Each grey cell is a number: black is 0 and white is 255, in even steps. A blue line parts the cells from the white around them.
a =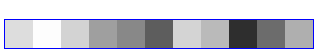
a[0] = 221
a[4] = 136
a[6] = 212
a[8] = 46

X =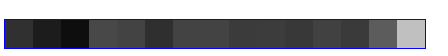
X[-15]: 48
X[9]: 60
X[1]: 28
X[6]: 67
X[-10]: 47

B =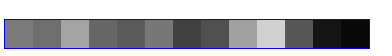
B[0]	122
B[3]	102
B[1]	110
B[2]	164

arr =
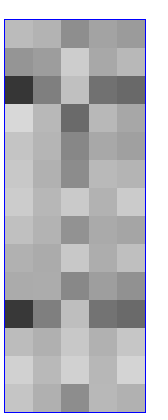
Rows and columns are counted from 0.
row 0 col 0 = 187
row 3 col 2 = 106
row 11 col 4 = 198
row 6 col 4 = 203
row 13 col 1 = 176
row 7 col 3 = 170
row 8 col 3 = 173
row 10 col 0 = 56
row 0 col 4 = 155
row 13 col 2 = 141
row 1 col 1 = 157
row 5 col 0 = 200
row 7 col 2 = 146
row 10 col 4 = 106
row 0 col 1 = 179
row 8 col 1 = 171
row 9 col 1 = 172
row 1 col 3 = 168
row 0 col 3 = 163
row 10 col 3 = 115
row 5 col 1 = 177

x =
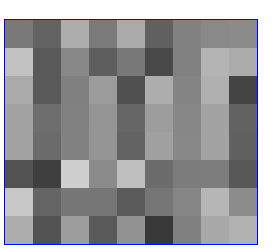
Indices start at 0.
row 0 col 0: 121
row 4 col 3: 148
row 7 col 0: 173
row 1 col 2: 136
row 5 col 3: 139
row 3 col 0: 163
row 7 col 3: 89
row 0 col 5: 97
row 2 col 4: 80
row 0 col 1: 99
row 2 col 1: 89
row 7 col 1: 82
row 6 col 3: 118
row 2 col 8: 68
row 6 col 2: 119
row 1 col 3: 94
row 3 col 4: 102
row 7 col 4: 146
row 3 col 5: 157

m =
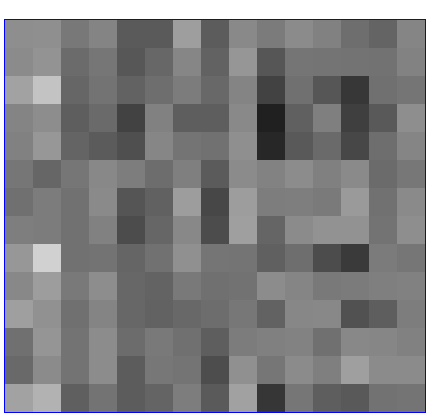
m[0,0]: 142
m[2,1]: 195
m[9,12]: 123
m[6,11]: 122
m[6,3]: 138
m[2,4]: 98
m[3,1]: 141
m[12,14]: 139
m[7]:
[126, 124, 113, 129, 76, 102, 136, 76, 159, 101, 139, 146, 146, 115, 142]
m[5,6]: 127
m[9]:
[136, 157, 121, 141, 103, 99, 121, 112, 114, 140, 133, 121, 123, 127, 129]
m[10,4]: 103
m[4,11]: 106
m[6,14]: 138
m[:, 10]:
[139, 117, 112, 96, 89, 140, 126, 139, 110, 133, 135, 130, 139, 118]
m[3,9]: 32
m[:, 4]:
[90, 87, 98, 66, 79, 125, 85, 76, 101, 103, 103, 108, 92, 92]
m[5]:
[118, 102, 118, 136, 125, 109, 127, 91, 139, 130, 140, 128, 138, 107, 119]
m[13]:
[162, 178, 95, 115, 92, 100, 125, 90, 161, 54, 118, 94, 89, 114, 116]
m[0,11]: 129
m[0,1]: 143
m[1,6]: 134
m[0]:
[142, 143, 120, 132, 90, 90, 158, 92, 137, 123, 139, 129, 110, 100, 133]
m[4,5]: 134
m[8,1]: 209
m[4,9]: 39
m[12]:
[105, 139, 115, 140, 92, 119, 116, 77, 144, 118, 139, 127, 159, 139, 139]
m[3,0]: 132
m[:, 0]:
[142, 139, 162, 132, 129, 118, 112, 126, 151, 136, 159, 112, 105, 162]
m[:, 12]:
[110, 115, 55, 63, 71, 138, 154, 146, 58, 123, 81, 136, 159, 89]
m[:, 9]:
[123, 86, 66, 32, 39, 130, 125, 101, 96, 140, 98, 128, 118, 54]
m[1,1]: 147
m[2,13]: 112

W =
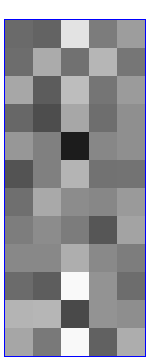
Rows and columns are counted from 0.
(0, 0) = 106
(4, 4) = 143
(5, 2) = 180
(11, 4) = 173
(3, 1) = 77
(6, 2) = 140
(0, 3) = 124
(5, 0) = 83
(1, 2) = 113
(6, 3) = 135
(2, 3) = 117
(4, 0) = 151
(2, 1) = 92
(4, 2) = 28
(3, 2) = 167
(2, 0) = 167
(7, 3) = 86
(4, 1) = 128
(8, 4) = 125
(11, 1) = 121

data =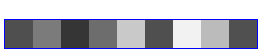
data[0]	79
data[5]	79
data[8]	80

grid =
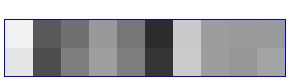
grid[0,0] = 242
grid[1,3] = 158
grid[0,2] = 112
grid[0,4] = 118
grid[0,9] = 154
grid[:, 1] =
[89, 77]

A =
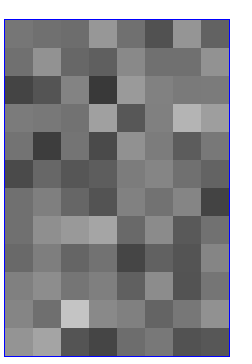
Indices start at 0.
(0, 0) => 118
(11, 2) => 84
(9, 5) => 140
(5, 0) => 74
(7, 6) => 89
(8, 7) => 133
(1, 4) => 137
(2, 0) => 68
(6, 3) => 83
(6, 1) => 127
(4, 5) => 124
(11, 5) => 120
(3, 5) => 128
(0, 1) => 112
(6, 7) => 67
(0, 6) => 149
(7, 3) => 165
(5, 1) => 103
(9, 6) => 83
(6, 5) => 114
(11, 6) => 82
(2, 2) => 131
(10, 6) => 119
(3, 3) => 160
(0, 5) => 81
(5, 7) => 99
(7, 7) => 113
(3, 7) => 158
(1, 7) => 146
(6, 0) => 112
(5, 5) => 133

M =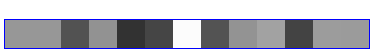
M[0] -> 151
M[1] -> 151
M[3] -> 146
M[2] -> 82
